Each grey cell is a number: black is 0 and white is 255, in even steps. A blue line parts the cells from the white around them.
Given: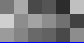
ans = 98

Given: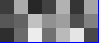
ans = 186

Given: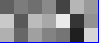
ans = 117

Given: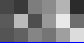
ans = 117

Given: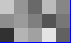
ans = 161

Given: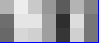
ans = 54

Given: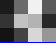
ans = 67

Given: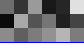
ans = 146
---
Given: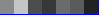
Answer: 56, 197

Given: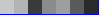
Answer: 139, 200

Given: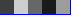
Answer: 103, 206

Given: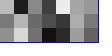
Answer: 77, 236

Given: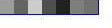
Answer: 79, 205

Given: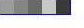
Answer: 105, 199

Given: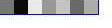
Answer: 153, 233

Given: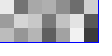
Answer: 122, 242
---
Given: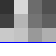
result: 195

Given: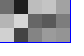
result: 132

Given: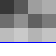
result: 201

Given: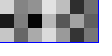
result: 154

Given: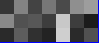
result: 207

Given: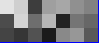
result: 137

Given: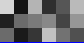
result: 193
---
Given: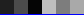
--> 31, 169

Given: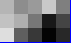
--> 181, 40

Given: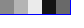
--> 137, 105

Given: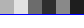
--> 179, 30

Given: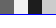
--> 101, 204

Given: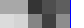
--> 168, 141

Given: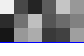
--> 240, 159

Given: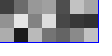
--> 63, 194
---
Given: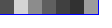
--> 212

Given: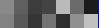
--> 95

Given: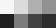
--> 219

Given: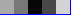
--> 120

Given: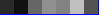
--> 17

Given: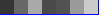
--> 103

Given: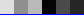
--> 143
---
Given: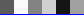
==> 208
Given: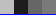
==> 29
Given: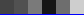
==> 22
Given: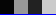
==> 152
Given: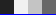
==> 241
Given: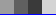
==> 96
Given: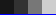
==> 50
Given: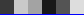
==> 24
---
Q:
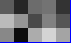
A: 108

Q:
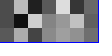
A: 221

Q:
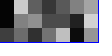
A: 89

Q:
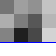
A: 159

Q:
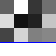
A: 255

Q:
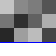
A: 137

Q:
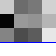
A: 108

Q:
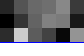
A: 111

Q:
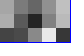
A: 102
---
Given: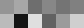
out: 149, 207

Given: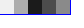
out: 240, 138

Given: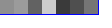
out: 143, 117

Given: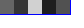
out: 101, 81

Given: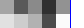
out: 165, 251

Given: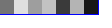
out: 116, 23

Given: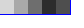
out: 215, 78
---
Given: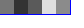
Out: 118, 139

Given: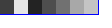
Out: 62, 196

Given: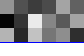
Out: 148, 46

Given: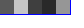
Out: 89, 150

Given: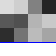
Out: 220, 165

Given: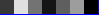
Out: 56, 0

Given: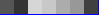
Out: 85, 64

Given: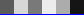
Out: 91, 21

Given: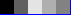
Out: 1, 130

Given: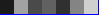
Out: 27, 207
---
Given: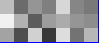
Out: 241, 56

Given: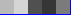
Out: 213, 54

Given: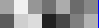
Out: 241, 33

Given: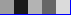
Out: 219, 25

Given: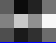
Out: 248, 11

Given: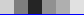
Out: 225, 37
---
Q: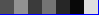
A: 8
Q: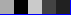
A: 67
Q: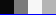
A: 247
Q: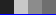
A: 140
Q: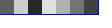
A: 115
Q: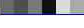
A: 219
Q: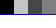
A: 70
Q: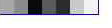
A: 202
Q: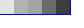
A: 107
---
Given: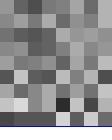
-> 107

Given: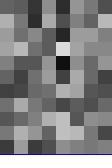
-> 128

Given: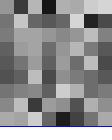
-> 170

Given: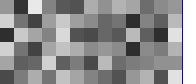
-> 225

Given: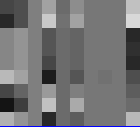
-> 185
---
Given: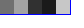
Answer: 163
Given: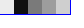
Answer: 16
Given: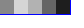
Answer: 213
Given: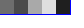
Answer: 74
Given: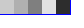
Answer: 176
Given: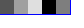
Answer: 160
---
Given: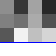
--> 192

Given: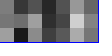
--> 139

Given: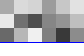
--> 240

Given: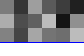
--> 166

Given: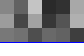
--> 78

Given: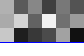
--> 56

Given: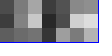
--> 115

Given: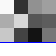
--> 19
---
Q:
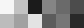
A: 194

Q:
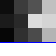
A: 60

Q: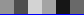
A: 78

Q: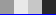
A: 233

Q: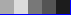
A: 220

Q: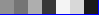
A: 117
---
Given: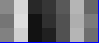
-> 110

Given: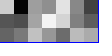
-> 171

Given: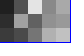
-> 193

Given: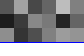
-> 148

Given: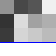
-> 187

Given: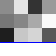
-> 88
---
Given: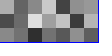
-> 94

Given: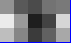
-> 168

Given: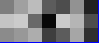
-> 47

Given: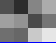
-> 230

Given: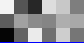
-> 118

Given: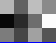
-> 85

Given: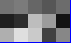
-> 135

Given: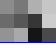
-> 74
